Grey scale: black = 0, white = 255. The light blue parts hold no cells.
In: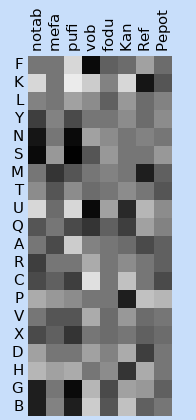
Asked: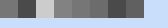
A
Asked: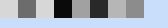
U
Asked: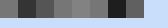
M
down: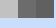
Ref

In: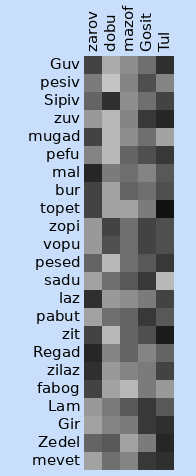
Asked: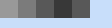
Lam
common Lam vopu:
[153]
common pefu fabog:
[184]
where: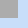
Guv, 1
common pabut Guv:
[111]

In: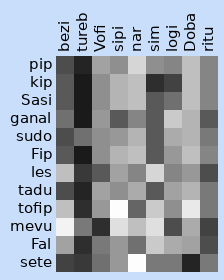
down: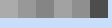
logi
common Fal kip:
[46]
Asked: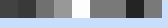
sete
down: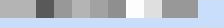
sipi
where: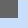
tofip, 4

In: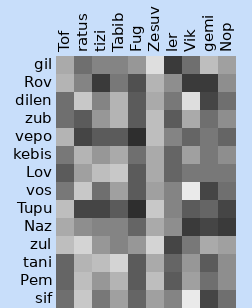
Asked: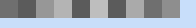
zub
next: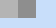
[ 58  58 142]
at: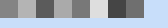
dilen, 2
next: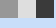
[111 190 160]
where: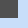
Rov, 4
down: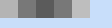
Tof
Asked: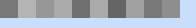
kebis

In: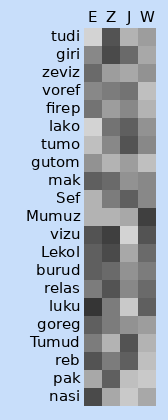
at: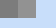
goreg, 1
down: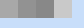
J
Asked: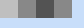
tumo
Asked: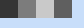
luku
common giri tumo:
[136]
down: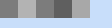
Z

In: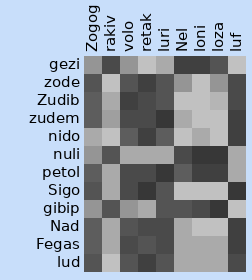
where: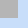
Zudib, 7
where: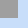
zudem, 1
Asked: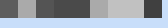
Nad

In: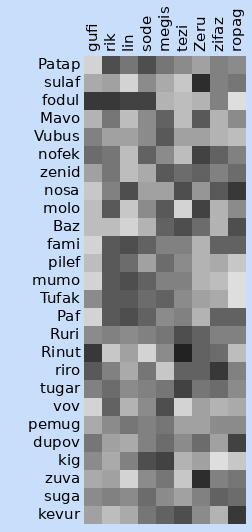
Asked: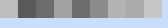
pilef
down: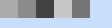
ropag
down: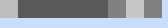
rik
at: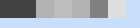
fodul, 2
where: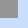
nosa, 6
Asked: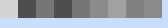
Patap
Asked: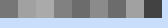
dupov

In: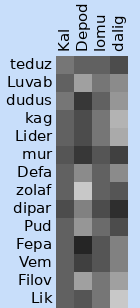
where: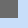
Pud, 2
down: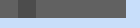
Kal
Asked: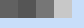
Lik
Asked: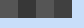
mur
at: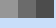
Pud, 1
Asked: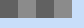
Defa
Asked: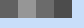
Pud

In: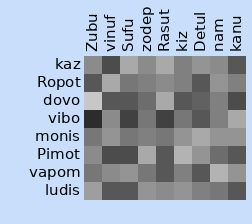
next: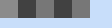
[ 87 128 169]
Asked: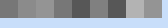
vapom
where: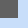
dovo, 6
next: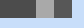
[179 148 109]
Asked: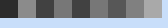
vibo
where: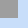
ludis, 0
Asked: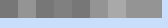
monis

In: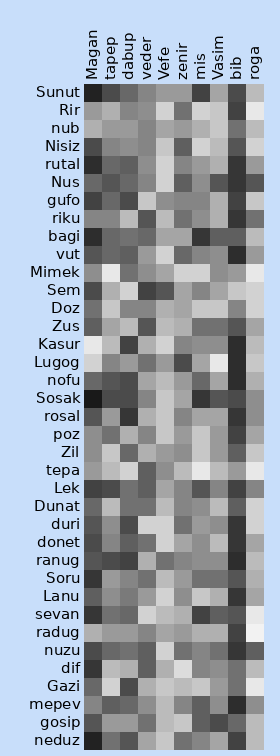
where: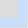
dif, 5
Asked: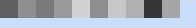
Lanu
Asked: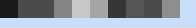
Sosak
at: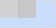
Rir, 6
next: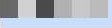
[199 154 113]
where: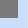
Lanu, 2
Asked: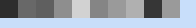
rutal

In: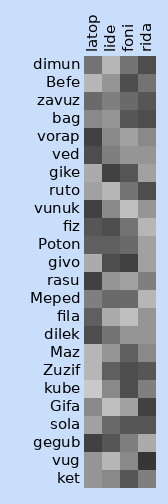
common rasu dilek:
[149]
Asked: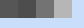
fiz
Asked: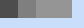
ved

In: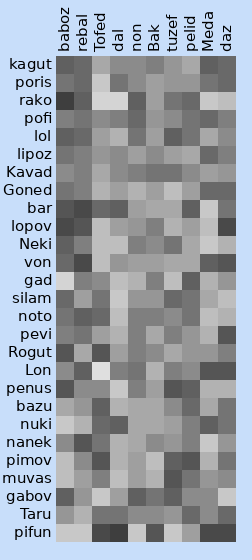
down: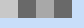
Meda
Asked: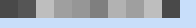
lopov
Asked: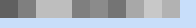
Neki
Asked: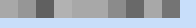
bazu
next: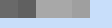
[127  96 116]

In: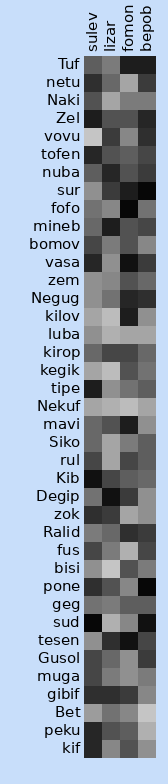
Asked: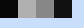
sud
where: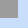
Bet, 0

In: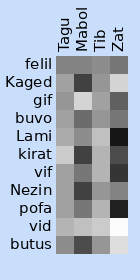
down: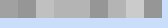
Tib
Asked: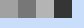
vif

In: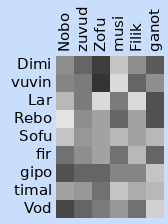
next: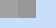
[113 196 173]
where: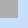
timal, 4
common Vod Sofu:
[151]
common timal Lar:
[184]
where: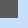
Dimi, 5
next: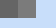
[151 113 208]
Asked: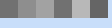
fir

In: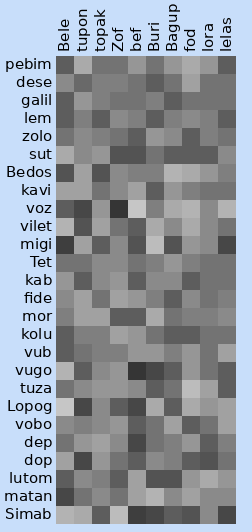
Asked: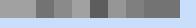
kavi
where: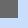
dese, 1
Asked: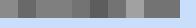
dese
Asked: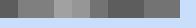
kolu
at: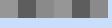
kab, 0
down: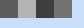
Bele

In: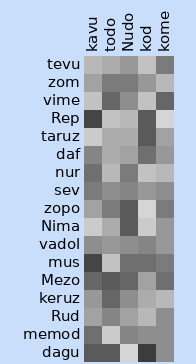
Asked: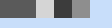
dagu
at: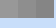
vadol, 1
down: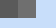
kod

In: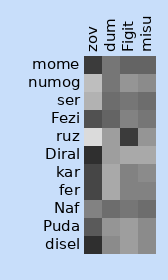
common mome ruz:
[59]
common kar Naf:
[130]
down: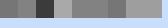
Figit
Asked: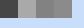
kar
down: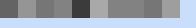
Figit
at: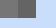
mome, 1
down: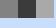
Figit

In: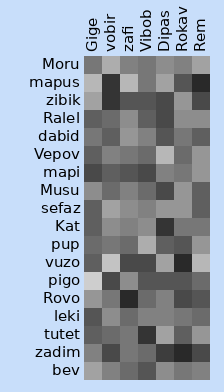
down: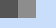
zafi
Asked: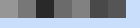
Rovo
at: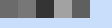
tutet, 1
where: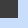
zadim, 4
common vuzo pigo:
[73]

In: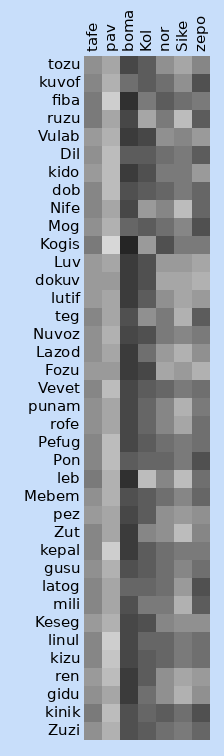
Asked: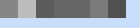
Pon
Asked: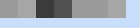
Luv
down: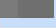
zepo
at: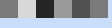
Kogis, 0
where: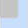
kizu, 1

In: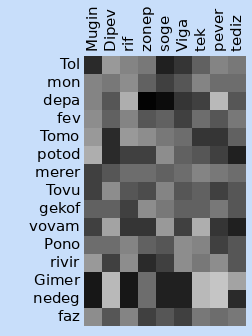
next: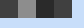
[141 120 141]
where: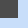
Tovu, 3

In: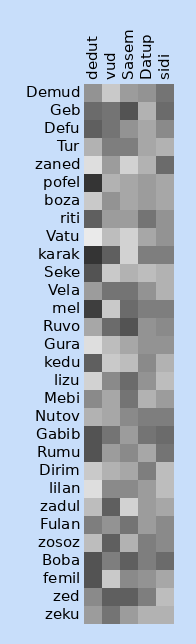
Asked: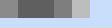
zed
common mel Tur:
[126]
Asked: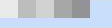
Vatu
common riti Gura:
[147]
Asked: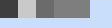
mel

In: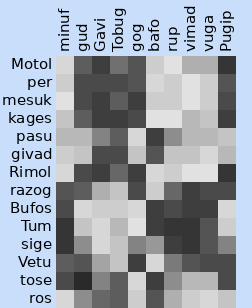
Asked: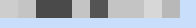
givad
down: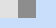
rup
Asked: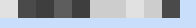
mesuk

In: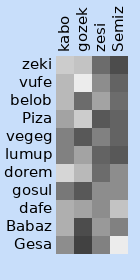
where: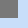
gosul, 0
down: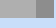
kabo
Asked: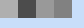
Babaz
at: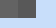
lumup, 2
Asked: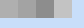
dafe
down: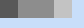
Semiz
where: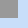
Babaz, 2

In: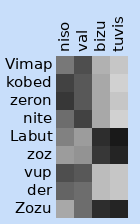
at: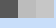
vup, 1
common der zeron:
[198]

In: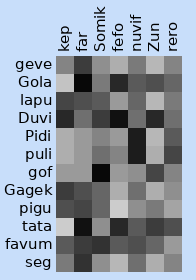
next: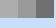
[132  28 174]
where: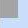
pigu, 6

